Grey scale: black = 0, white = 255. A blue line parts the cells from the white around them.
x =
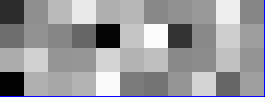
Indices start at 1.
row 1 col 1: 44
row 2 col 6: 197
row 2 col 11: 158
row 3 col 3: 149
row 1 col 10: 238
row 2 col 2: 146
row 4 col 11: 159
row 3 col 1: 172
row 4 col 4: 179
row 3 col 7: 191
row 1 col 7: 136
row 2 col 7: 252
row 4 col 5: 250

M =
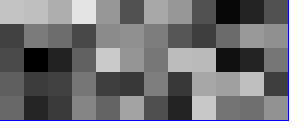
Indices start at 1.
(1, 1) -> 194
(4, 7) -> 126
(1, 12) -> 81
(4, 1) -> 94
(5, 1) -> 103
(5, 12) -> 146
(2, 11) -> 153
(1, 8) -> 150
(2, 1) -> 65
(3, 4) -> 97
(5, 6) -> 163
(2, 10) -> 107
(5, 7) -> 79
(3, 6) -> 149
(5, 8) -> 36
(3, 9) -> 185

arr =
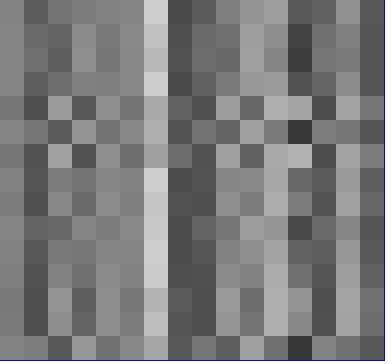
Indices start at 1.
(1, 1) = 131
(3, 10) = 104
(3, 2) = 111
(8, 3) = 124
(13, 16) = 113
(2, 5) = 120
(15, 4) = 150
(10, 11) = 156
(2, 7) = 193
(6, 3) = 90
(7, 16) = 123
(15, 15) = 113
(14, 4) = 100
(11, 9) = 86
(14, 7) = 189
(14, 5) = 141
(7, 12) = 169
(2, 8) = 78
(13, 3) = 148
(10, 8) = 76
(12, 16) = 97
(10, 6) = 137
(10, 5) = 123
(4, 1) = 132
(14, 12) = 175
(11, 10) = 130
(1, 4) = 123
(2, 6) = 137
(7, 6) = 110
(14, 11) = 116
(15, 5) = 113
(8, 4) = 116
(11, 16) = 89
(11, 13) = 98
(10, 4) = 133
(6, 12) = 122

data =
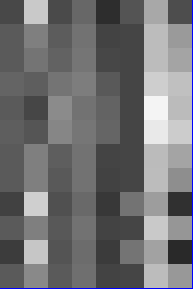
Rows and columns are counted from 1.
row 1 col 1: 72
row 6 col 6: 69
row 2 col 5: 67
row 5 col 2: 70
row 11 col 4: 108
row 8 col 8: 142
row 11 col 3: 84
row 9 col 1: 65
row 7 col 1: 90
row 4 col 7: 206
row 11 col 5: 59
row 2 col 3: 92
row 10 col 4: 114
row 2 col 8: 154
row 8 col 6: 69
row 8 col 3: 89
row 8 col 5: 66
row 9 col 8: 48
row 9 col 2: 207
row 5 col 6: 69
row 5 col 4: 114
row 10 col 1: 90
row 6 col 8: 204
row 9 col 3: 80
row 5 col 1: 90

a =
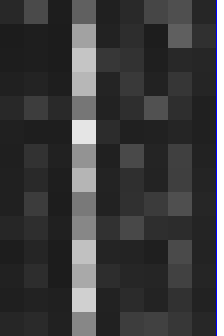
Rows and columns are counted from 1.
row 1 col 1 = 40
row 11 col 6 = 35
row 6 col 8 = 37
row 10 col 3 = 32
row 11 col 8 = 74
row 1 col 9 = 38
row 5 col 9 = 32
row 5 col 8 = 46
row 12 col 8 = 65
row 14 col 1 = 38
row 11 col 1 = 29
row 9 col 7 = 59
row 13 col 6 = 43
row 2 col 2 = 30
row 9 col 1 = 32
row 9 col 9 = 38
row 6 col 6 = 32
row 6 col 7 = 33
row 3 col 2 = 30
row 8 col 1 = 32
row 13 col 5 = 34
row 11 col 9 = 35
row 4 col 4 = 183
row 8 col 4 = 181
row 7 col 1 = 31
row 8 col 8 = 63
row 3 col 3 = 28
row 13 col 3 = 32
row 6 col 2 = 30
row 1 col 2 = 74
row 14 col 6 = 61
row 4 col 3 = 30
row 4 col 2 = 35
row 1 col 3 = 29
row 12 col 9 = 37

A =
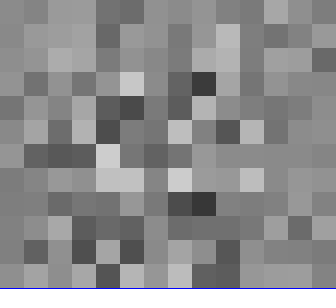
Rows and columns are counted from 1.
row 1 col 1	139
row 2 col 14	153
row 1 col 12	167
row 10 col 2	141
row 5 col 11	126
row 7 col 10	139
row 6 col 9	129
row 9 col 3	106
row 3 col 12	160
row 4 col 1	147
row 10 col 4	92
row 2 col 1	137
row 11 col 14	123
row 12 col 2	163
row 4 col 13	136
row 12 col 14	131
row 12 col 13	157
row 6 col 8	190
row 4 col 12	147
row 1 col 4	155
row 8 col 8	204
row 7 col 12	138
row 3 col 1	142
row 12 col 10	92
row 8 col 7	133
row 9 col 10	129
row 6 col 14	143
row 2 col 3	157
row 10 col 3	168
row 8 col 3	152
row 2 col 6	153
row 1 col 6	108
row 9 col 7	121

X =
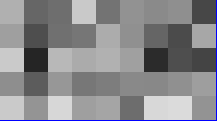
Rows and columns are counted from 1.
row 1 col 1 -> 176
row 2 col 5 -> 172
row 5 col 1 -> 202
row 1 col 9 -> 71
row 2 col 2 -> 78
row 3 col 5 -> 177
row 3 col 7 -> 43
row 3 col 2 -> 37
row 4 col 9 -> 158
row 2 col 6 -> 144
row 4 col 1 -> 142
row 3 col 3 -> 184

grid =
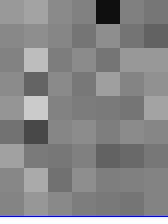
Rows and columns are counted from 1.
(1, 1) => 153
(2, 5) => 142
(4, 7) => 145
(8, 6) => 128
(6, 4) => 140
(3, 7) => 152
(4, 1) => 139
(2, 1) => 136
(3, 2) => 189
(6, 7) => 134
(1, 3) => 138
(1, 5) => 15
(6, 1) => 114
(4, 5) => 159
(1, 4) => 129
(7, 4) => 128
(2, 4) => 117
